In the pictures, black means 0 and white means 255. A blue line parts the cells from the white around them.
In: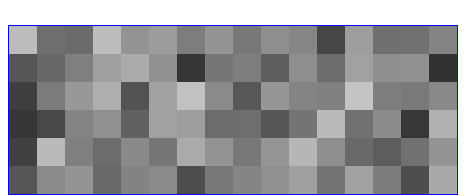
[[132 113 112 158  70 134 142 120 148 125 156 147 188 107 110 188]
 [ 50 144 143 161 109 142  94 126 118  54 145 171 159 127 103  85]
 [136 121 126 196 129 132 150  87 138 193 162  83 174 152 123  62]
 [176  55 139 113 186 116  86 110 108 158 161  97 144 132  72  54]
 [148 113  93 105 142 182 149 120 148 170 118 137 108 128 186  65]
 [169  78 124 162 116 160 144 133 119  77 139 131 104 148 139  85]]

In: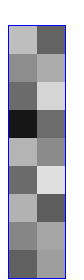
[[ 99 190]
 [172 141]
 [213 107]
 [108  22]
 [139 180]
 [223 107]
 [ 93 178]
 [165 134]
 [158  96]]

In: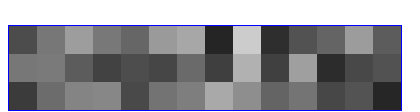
[[ 92 156 100  82  46 204  37 167 154 102 120 157 119  76]
 [ 82  72  44 159  64 177  63 106  70  77  66  92 122 119]
 [ 38  83  71 116 100 142 169 126 115  73 135 132 108  59]]

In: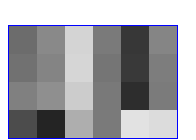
[[133  55 122 212 137 108]
 [125  57 117 214 132 113]
 [123  45 121 204 143 128]
 [220 226 122 174  36  76]]

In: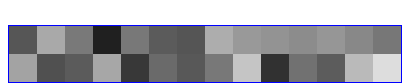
[[119 136 150 140 147 153 173  85  91 120  32 121 169  86]
 [221 186  92 113  49 197 120  88 106  56 167  91  80 163]]

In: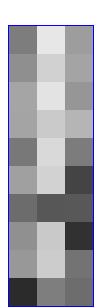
[[157 231 125]
 [164 209 143]
 [150 227 165]
 [181 202 164]
 [124 217 120]
 [ 68 210 160]
 [ 88  87 108]
 [ 49 201 144]
 [115 204 152]
 [109 126  43]]

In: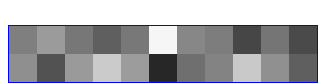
[[ 74 117  70 125 135 246 120  95 119 155 127]
 [ 95 144 201 131 111  39 156 203 154  82 143]]
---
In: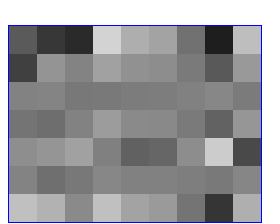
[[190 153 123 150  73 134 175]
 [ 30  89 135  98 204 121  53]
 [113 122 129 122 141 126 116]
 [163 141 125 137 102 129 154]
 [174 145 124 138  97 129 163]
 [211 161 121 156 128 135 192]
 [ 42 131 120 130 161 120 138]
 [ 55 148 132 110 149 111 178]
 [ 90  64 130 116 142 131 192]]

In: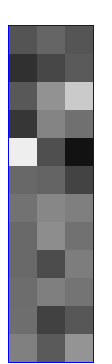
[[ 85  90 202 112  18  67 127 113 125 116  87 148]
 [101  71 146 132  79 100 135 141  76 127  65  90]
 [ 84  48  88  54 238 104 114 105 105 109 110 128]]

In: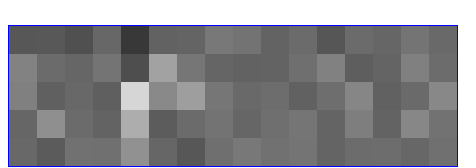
[[105 108 136 114 112]
 [116 128 106 135 103]
 [102 100  97  99 109]
 [107  94 134 126 108]
 [ 86 129 110 100 100]
 [107 111  97 117 116]
 [ 99  99 109 111 113]
 [115  98 105 102 120]
 [120 101 118 115 111]
 [100 118 158 107  87]
 [ 98 162 137  92 102]
 [ 56  78 214 173 145]
 [103 116  95  99 112]
 [ 80 102 104 107 113]
 [ 88 107  96 143  91]
 [ 87 130 128 102 104]]

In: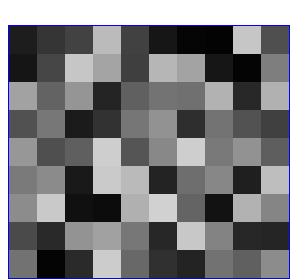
[[ 79 126 177  64  94 190 133  37 140]
 [198   4  40  82 146  31 178  39  96]
 [  3  22 178 115 121 135  18 131 114]
 [  5 163 112  46 206 110 100 200  35]
 [ 22 182 115 146 136  35 209  39  48]
 [ 65  63  96 118  85 186 176 119 104]
 [187 164  36  50 206 202  12 161 204]
 [ 66 198 149  27  95  25  16 147  42]
 [ 53  70  99 119  79 139 201  41   4]
 [ 29  21 162  81 151 122 140  74 114]]

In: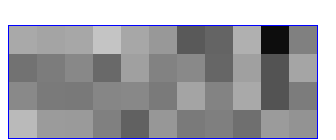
[[128 165 124 147]
 [ 13  83  83 155]
 [176 160 169 111]
 [100 102 131 127]
 [ 89 137 164 122]
 [152 130 122 151]
 [167 160 136  97]
 [196 105 134 128]
 [167 136 121 154]
 [164 124 122 155]
 [169 114 137 186]]

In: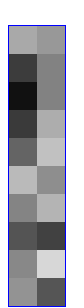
[[152 130 130 173 193 142 180  65 215  85]
 [169  60  17  58 100 186 132  84 136 147]]
